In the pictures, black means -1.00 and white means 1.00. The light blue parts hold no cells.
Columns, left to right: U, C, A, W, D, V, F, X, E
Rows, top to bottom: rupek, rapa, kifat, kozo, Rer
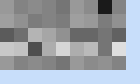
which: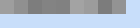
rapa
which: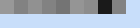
rupek
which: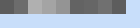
kifat

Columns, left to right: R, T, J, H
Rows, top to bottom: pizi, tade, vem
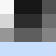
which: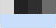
tade
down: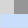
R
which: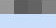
vem
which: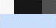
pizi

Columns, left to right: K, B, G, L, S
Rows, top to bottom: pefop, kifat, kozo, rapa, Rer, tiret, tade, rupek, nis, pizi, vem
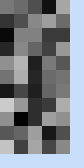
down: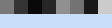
K
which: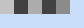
vem

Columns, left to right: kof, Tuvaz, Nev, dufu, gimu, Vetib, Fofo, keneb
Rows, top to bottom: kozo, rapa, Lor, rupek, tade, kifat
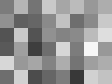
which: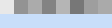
tade
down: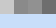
dufu
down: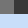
Vetib
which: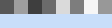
rupek

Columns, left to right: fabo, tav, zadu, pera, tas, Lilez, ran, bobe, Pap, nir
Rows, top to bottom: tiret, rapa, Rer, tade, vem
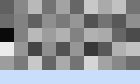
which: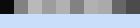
Rer
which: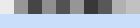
tade

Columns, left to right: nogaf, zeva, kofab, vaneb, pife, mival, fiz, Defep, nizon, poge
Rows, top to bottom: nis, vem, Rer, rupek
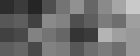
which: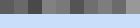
rupek
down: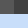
nogaf

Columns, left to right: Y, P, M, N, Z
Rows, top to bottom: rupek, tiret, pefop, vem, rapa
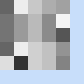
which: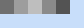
pefop
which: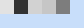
rapa
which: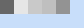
vem
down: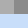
N

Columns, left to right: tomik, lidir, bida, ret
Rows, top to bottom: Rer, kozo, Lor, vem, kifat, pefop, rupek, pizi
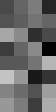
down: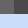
ret
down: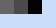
ret
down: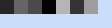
ret

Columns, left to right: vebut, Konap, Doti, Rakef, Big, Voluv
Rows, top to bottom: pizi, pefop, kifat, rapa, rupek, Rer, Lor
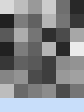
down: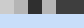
Rakef
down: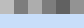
Konap
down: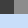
Rakef
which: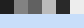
rapa
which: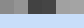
Rer

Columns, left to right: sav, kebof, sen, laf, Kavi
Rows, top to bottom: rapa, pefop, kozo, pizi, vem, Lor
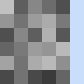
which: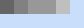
pizi
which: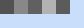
kozo

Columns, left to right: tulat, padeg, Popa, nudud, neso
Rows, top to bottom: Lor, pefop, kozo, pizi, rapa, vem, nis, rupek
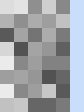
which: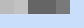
rupek
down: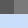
neso
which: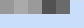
vem
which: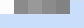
rapa

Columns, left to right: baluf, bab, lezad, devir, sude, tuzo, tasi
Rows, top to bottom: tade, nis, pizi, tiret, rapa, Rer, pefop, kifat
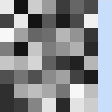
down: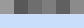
devir
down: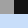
bab
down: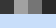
sude
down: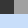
sude

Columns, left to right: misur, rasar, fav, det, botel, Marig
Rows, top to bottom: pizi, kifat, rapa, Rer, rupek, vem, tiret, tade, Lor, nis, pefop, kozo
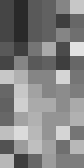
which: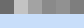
tiret
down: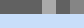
det

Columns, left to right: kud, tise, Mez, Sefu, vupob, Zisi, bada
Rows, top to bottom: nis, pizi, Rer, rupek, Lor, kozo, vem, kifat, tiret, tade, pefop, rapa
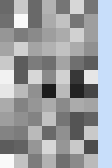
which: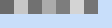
nis
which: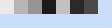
vem
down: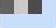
bada
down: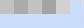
vupob
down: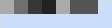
Zisi

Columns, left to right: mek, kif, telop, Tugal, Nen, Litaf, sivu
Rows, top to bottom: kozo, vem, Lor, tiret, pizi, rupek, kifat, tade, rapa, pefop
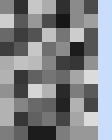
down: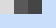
sivu
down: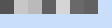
telop
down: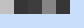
kif
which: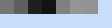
pefop

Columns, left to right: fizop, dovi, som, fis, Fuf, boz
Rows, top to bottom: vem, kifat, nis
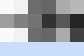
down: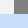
dovi
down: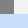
dovi
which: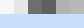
vem
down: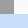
fizop

